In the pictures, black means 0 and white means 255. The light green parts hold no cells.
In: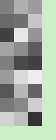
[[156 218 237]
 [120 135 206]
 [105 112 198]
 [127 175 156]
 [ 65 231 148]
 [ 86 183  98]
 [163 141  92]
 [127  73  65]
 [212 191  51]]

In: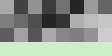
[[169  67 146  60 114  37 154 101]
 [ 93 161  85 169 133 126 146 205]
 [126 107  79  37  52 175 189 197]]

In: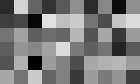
[[168 116 203 101 129  57 156 123 149  63]
 [ 95 149 135 162 219 123  95 116  36  89]
 [ 43 211 101  51  89 143  43 135  12 143]
 [116 162  95 109 101 183  83 168  57 156]
 [ 63  71   6 225 191 203 116  77 197 219]
 [ 83 176   0 156 129  77 168 176 183 156]]

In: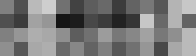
[[128  80 186 206 113  66  93 105  60  99 120  87 180 199]
 [128 150 174 168 143  93 113 156 120 135 162 120 143 186]
 [143  87 168 174 105 135  99 128  87 113 150  72 168 186]
 [ 80  60 162 150  21  28  72  60  34  53 199 105 180  99]]

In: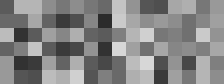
[[ 99 127 196  91  58  72 147  50 215 160 112 167 134 141 127 167]
 [ 91 181 181 141 119 141 119 105 196 147  85  79 167 175 119 153]
 [105 105 167  99  58  79 134  43 202 167 141 153 141 112 134 160]
 [188  50  91 160 134 175  99  91 127 181 208 119 127 112 202 147]
 [153  85  79 188 175 208  85 127 105 175 188  58 160 119 181 141]
 [153  50  58 160  99 175  91  72 105 188 215  79 147  72 181 127]]

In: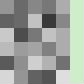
[[ 90 143 207 178 113]
 [ 98 106 194  57 135]
 [186 156 164 128 172]
 [149 106 135 120 172]
 [201  77 120 194 172]
 [215 149  98  84 222]]

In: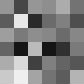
[[100  21 187  21  48 122]
 [202 239 164 115  92 180]
 [150  71 150 142 172 115]
 [158 122 142 135 107 135]
 [172 217  64 128 100  86]
 [ 92 232  42 107 128  78]]

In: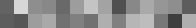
[[ 93  86 157 169 113 128 113 175 128 182 189 120  62 175]
 [ 99 215 142 136 105 157 196 163  80 136 169 150 142  93]]
